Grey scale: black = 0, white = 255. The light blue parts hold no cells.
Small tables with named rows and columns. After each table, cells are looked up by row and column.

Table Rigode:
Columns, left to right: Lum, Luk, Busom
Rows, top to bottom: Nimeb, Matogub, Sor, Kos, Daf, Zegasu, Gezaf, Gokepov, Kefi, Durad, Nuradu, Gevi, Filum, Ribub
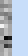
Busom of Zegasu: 149
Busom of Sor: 180
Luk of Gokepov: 186
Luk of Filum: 193
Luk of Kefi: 187
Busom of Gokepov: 165
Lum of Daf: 201
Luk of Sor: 200
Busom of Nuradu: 146
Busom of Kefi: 168
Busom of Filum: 174
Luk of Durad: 7
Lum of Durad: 181
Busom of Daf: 112
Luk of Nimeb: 190

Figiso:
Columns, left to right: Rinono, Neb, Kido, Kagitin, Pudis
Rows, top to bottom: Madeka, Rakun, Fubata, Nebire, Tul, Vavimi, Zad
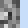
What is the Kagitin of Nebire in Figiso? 161
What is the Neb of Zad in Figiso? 217
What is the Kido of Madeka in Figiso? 163
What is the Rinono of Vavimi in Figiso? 66
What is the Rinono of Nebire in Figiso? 191
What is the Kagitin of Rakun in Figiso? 128
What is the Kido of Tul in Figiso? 62
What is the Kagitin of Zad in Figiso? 104
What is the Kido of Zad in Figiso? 135
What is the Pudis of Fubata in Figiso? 125

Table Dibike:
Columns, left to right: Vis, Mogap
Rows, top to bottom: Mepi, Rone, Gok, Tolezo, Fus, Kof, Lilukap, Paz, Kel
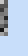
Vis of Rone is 86
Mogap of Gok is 129
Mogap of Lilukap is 72
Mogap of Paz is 182
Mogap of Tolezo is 126
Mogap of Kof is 115
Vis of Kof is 147
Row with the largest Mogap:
Paz

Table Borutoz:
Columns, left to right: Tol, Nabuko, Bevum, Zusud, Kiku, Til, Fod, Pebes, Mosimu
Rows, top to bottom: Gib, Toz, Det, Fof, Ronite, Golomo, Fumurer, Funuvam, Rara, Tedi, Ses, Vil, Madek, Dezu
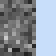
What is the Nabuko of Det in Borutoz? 108
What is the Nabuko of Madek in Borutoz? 58
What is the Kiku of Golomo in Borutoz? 143
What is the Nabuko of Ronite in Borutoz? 102
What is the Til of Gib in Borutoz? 113
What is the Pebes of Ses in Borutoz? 63
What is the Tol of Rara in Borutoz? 127
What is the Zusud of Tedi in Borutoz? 119
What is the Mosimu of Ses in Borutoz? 155
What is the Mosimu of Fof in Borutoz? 143
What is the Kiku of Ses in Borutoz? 176
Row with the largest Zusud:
Rara

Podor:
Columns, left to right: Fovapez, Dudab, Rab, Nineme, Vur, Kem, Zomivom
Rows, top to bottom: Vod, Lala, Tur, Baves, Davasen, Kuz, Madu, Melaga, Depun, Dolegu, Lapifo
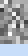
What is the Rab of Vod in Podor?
106
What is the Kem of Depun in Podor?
124
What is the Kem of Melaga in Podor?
166
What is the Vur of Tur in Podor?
99
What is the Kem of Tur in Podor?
141
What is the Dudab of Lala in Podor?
160
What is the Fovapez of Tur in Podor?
57
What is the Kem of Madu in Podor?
222

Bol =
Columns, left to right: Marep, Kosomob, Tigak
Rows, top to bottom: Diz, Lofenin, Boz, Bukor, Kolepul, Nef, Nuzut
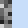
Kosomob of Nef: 109
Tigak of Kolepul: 146
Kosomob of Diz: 92
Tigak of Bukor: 44
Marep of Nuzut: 211
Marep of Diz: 124
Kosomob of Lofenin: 85

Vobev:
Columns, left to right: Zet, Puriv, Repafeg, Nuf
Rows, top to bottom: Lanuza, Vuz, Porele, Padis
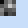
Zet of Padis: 116
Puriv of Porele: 75
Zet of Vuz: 88
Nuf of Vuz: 143
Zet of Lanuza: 8
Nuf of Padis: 62
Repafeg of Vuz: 198
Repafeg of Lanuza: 142
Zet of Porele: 135
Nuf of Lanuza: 79
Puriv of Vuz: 115
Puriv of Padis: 34
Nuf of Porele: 98
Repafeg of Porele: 86
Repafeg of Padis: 76
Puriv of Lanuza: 101
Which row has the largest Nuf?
Vuz

